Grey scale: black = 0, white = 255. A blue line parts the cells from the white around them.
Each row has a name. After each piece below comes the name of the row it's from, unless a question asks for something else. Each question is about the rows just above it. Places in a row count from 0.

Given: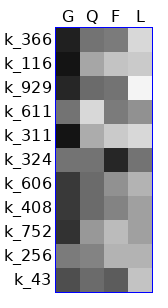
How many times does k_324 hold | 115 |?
3
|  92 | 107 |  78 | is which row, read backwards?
k_43
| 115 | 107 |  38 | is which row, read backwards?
k_929
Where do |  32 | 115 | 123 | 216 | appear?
k_366

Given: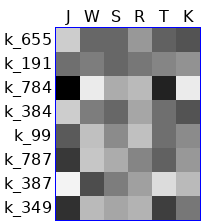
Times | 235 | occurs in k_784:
2
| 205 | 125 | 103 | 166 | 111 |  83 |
k_384
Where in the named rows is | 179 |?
k_349, 3

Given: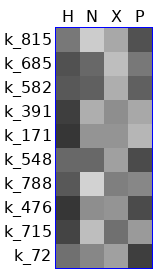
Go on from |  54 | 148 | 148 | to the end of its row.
| 182 |
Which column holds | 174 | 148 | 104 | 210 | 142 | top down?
N

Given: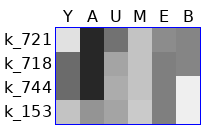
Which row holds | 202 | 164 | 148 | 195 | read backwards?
k_153
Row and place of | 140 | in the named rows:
k_721, 4
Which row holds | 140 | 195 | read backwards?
k_721
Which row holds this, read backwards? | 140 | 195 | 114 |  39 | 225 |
k_721
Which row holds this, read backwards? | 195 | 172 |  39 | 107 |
k_744
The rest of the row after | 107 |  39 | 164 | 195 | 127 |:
| 133 |

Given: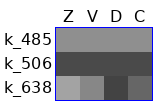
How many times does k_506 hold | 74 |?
4
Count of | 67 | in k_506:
0
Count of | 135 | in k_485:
0

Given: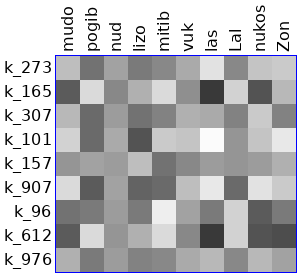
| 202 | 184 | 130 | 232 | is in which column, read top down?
Zon
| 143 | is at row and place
k_165, 5
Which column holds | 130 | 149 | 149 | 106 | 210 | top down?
Lal
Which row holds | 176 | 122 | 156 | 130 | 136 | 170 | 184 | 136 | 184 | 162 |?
k_976

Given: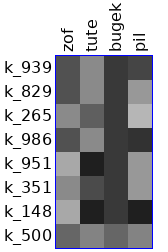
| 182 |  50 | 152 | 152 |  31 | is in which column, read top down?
pil
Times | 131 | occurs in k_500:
2
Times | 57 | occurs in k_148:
1

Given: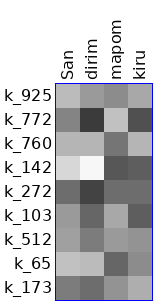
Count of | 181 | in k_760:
3
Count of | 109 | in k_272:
3
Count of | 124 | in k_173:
1

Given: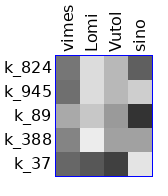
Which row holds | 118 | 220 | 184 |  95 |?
k_824
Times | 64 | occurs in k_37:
1
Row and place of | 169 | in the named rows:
k_89, 0

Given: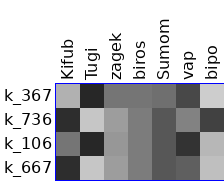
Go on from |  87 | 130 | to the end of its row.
| 65 |
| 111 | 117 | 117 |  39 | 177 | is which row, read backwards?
k_367
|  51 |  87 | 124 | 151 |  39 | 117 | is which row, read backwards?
k_106
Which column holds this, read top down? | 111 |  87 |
Sumom
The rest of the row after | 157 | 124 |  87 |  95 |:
| 191 |

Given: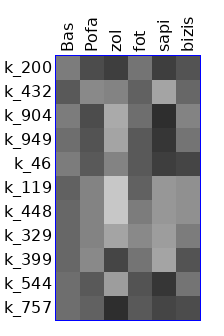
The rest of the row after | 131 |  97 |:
| 164 | 103 |
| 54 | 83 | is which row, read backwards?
k_544
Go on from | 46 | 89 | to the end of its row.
| 69 | 76 |
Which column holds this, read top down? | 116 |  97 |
fot
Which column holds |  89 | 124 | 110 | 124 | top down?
Bas

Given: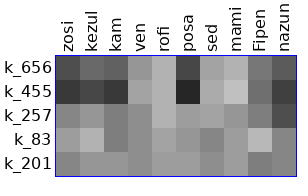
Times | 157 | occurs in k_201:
3
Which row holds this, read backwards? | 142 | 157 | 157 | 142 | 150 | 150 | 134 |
k_201
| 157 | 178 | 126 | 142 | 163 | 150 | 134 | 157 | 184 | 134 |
k_83

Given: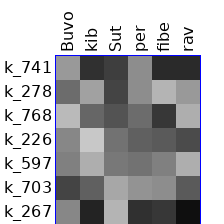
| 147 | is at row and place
k_703, 3
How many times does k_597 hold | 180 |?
0
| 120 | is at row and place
k_597, 2

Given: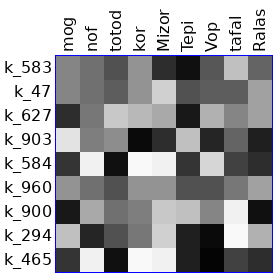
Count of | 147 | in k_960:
3
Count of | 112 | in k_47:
1
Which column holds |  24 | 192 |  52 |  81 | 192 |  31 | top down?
Tepi
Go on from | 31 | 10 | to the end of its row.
| 249 | 177 |
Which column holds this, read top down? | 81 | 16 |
totod
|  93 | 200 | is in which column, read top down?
totod
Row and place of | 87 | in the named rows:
k_583, 6

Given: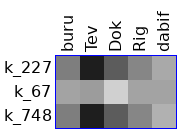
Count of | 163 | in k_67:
3
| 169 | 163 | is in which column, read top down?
dabif
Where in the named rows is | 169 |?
k_227, 4
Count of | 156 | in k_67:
1
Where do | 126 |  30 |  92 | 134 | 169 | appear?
k_227

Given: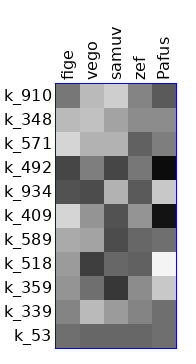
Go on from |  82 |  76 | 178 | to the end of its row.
|  90 | 200 |
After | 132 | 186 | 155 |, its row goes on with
| 132 | 111 |
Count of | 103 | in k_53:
3
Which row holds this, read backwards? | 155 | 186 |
k_339

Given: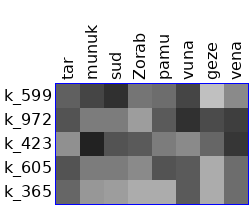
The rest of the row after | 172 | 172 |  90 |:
| 172 | 109 |
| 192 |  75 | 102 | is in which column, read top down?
geze
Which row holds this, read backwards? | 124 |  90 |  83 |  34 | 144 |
k_423
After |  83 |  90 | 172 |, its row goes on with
| 109 |
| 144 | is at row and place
k_423, 0
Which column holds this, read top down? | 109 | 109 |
vena
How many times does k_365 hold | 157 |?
1

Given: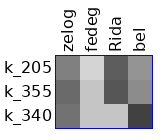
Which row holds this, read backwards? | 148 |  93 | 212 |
k_205
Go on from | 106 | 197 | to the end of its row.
|  86 | 140 |
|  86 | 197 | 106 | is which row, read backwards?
k_355

